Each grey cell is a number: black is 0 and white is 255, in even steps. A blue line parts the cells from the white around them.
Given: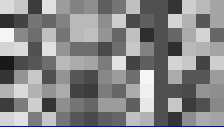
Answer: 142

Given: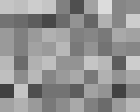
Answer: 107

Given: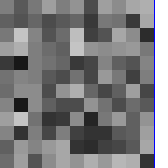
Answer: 183

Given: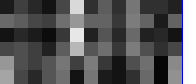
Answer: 105

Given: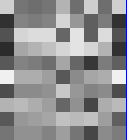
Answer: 70

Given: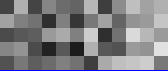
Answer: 197

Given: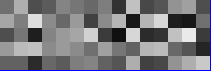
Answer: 147

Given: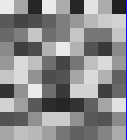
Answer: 105

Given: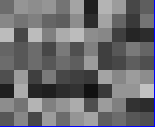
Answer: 108
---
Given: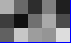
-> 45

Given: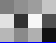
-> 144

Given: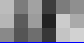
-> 61

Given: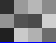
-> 154

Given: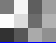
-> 246

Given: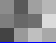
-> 89
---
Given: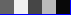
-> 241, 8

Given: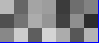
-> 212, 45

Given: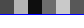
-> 201, 14

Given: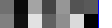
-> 226, 2

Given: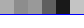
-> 196, 25

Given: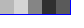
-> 213, 47

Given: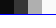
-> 249, 12

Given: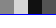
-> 214, 17

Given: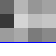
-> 212, 56

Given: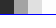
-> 253, 45
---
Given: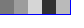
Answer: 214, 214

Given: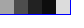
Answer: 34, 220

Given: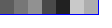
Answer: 73, 201

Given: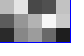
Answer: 179, 246

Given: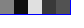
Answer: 224, 224

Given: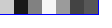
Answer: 246, 246

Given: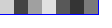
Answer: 225, 225
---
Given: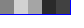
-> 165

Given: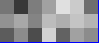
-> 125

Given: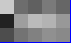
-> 96

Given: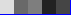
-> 126

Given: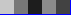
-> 29

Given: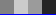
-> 155
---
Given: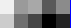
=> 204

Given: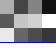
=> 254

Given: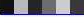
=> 185

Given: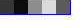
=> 54

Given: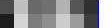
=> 124

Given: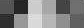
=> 152

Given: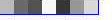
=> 82

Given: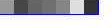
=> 100

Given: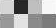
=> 247

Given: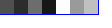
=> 109
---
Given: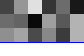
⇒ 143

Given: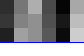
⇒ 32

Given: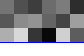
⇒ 174

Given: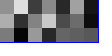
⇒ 123

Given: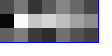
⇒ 97

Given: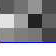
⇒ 142

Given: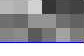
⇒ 132

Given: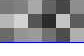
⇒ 106

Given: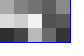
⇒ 46
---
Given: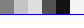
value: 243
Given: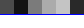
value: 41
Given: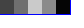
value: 5
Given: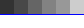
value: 205
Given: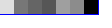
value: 2
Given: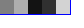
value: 211
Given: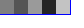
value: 195
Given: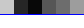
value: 157
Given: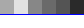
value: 42
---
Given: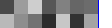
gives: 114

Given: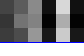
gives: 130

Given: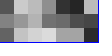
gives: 179

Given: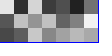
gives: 148

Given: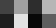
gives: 8

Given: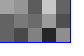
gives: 107
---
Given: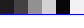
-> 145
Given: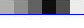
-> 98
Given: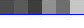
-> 61
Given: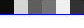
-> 94
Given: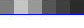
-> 152
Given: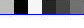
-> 246
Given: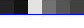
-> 227
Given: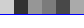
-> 150
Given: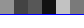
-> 87
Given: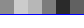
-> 183
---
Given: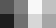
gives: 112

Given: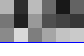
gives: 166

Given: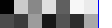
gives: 83

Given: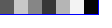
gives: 181

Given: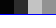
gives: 44

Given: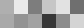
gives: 55

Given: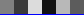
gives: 17

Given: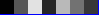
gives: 185
